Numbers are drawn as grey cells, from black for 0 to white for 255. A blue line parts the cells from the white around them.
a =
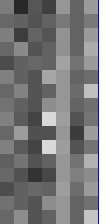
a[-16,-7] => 124
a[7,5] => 99
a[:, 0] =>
[124, 103, 127, 103, 75, 128, 103, 114, 128, 103, 128, 96, 103, 77, 113, 103]
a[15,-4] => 98
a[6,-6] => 130
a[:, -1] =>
[155, 121, 155, 172, 155, 109, 191, 111, 116, 157, 115, 178, 139, 155, 113, 196]
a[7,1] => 97
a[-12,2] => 103
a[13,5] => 109
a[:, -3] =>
[150, 120, 146, 144, 162, 150, 150, 150, 158, 150, 157, 150, 150, 158, 150, 150]
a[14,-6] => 97
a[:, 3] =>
[64, 98, 84, 98, 98, 166, 98, 142, 217, 81, 217, 98, 71, 98, 141, 98]
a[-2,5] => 99
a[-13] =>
[103, 138, 83, 98, 144, 99, 172]
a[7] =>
[114, 97, 83, 142, 150, 99, 111]
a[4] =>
[75, 97, 103, 98, 162, 114, 155]
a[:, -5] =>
[86, 83, 99, 83, 103, 83, 83, 83, 68, 80, 68, 83, 51, 104, 83, 83]
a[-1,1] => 141
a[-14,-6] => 61

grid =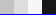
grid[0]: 195
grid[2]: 247
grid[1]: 221

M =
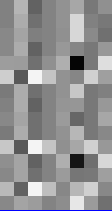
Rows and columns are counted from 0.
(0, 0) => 129
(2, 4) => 144
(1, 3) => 131
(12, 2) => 112
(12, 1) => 164
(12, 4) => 155
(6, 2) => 112
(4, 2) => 112
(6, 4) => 146
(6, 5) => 199
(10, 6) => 208
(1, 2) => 112
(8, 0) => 136
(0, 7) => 144
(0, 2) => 98
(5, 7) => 159
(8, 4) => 155
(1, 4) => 146
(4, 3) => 144
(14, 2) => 156
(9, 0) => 122
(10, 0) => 199
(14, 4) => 141
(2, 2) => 127
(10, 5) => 167
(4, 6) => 120
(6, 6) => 120
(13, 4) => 135
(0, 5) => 167
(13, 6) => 208
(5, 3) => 196
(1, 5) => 215
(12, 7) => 159
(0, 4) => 146

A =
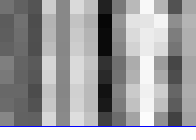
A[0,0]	114
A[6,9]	202
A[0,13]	167
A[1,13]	180
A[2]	[94, 110, 79, 181, 136, 201, 180, 10, 141, 218, 236, 230, 125, 175]
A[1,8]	149
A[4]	[127, 100, 90, 214, 137, 218, 195, 50, 112, 172, 248, 156, 70, 165]
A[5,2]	87
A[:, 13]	[167, 180, 175, 175, 165, 166, 172, 168, 161]
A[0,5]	218
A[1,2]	77
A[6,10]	240
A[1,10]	228
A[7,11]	191
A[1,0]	92
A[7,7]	25
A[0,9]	185
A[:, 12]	[82, 142, 125, 117, 70, 77, 102, 92, 65]
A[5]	[121, 99, 87, 211, 135, 219, 190, 41, 115, 177, 247, 169, 77, 166]
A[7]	[107, 99, 82, 199, 136, 210, 186, 25, 124, 193, 244, 191, 92, 168]
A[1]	[92, 113, 77, 179, 136, 195, 173, 6, 149, 227, 228, 244, 142, 180]
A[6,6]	186
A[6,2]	76
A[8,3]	215
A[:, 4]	[136, 136, 136, 135, 137, 135, 134, 136, 138]
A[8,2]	97
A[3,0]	98

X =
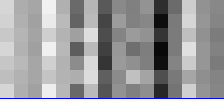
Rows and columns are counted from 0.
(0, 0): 214
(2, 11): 53
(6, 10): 142
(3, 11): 9
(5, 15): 132
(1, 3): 234
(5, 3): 196
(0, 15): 136
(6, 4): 183
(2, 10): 146
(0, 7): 89
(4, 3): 208
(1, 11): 13
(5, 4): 179
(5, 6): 220
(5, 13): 166
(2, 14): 145
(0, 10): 147
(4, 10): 127
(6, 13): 208
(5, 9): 192
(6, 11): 39
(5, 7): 95
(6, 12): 116
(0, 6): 182
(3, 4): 184
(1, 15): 133
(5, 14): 143
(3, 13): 224
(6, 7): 84
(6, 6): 187

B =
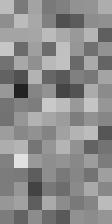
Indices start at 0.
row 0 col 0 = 188
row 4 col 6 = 170
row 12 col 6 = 115
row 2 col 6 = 181
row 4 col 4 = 193
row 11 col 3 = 142
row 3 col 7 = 146
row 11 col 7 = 124
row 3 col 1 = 107
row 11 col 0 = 129
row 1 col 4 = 80
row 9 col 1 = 136
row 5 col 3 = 102
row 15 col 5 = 145
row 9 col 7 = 86
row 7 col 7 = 150
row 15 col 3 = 108
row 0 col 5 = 146
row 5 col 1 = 81
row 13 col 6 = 169
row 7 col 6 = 196
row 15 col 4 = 89
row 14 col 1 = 161
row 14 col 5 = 121
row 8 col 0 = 114
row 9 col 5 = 179
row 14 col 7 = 187
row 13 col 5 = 138
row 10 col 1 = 180
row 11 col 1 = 225
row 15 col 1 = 99
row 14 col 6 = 133
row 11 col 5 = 136
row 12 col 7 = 159
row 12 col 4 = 121

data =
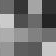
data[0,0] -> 106
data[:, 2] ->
[165, 106, 129, 89]
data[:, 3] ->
[51, 36, 110, 199]
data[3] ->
[150, 94, 89, 199]

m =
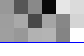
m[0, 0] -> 152
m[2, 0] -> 159
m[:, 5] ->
[219, 212, 254]
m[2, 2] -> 178

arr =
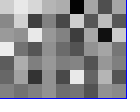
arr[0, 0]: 206
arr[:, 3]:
[181, 129, 152, 144, 152, 146, 146]
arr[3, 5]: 83
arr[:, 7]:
[79, 188, 16, 165, 151, 181, 146]
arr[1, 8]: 86
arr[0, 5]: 3
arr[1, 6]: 86
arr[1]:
[136, 209, 63, 129, 72, 205, 86, 188, 86]
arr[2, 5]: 61
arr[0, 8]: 165
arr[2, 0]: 154
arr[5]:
[103, 162, 51, 146, 73, 233, 101, 181, 85]
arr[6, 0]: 129
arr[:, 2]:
[215, 63, 233, 85, 127, 51, 128]
